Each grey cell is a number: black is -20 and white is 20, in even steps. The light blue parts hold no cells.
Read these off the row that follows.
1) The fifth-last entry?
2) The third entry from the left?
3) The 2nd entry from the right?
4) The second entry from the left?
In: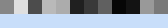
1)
-5
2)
-8
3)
4
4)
15

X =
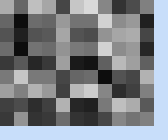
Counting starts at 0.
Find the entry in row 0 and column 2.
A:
10
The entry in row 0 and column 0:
7
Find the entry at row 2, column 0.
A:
-7
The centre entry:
-16
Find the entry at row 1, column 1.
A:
-18
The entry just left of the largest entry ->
11
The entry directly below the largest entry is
-2
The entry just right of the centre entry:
-17
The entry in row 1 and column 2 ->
-3
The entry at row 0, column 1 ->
-4
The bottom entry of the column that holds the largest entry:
-13
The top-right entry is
0
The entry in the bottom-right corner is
0
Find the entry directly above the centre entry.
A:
-1
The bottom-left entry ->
-11
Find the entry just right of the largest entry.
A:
1
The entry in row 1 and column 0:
-4
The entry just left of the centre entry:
5
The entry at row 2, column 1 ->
-15

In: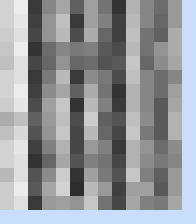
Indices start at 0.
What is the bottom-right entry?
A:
6
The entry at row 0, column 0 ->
13
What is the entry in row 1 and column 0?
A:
13
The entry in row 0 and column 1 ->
17
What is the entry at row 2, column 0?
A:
12
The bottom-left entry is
12
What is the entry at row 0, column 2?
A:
-11
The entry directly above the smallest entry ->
-12
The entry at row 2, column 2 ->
-9
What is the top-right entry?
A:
4
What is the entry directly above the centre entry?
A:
7
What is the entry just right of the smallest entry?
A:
9
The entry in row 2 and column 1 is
15
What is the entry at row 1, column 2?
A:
-10
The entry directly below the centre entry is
12

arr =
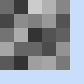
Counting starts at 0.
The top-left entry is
-3
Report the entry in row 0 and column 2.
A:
12
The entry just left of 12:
-11
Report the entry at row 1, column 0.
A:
-9
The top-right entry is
1
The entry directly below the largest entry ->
0
